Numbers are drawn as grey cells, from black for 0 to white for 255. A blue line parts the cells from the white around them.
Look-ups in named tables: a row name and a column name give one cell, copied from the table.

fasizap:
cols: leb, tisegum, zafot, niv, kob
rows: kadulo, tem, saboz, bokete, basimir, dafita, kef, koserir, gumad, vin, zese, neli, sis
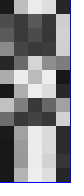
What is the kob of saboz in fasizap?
209
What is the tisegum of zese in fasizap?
154
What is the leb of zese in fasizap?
24
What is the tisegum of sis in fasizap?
179
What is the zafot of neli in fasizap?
235
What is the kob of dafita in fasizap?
24

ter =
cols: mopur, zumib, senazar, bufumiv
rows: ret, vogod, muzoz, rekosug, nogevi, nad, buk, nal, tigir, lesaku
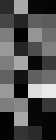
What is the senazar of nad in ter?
96
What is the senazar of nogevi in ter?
7
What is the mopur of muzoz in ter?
126
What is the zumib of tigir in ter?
168
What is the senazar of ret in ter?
7
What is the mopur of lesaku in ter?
3
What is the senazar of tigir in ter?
7
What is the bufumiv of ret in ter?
5
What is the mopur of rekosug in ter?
153
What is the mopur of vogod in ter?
71
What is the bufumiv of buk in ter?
233
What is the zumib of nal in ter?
135
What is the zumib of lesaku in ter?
52
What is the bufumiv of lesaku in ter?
5
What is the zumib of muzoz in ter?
3
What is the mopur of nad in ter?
98
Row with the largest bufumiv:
buk

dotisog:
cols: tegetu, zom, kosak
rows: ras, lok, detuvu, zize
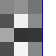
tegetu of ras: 135
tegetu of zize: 77
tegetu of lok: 82
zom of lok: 240
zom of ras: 145
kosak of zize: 136
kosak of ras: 116
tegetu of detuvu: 168
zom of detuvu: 51
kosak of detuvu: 54
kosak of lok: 139
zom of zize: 244

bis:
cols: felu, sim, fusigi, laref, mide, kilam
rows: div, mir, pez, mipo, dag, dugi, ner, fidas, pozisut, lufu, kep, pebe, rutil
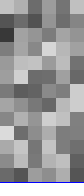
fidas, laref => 103
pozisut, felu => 135
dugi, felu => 158
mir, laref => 148
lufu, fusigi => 141
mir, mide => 109
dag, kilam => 114
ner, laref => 138
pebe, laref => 179
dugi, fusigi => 108
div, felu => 194
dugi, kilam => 104
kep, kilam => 111
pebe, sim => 187
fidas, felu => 165

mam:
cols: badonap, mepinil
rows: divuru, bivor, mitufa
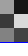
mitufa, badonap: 130
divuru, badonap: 160
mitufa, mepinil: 67
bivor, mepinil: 217
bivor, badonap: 57
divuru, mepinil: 22
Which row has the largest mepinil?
bivor

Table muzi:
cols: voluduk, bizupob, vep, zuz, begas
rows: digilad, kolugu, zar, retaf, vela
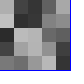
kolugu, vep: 55
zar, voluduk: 43
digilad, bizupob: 67
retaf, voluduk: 67
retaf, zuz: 145
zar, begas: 95
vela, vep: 152
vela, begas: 52
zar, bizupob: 187
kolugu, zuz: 130

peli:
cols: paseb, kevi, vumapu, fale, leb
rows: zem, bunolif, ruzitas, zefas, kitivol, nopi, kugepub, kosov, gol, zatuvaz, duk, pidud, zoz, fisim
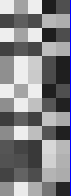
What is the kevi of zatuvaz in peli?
238
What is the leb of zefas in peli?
175
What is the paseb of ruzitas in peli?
238
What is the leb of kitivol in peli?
30
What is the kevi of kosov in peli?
237
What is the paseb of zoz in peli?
67
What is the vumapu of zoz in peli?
77
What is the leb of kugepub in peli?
79
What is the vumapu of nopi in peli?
202
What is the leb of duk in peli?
184
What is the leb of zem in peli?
79
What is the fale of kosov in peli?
85
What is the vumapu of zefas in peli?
70
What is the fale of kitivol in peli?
76
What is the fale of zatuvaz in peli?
84
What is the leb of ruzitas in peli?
77
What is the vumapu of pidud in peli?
57
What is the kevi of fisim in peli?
235
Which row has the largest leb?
duk

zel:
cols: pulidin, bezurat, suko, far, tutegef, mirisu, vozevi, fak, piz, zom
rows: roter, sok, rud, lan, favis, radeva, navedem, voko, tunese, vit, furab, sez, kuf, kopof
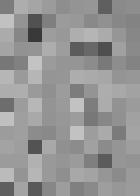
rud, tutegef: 152
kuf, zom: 154
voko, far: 148
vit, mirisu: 194
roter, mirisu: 148
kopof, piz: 151
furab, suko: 83
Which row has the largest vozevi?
rud

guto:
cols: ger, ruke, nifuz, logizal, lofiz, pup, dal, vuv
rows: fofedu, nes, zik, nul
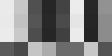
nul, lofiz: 107
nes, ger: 233
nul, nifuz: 197
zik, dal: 36
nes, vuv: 140
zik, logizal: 38
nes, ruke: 193
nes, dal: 38
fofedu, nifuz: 80

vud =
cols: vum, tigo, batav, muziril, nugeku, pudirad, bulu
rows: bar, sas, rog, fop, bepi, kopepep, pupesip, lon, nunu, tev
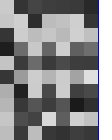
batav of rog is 188
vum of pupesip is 174
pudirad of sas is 207
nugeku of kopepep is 204
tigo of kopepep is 155
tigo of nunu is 77
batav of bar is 69
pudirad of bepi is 61
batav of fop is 200

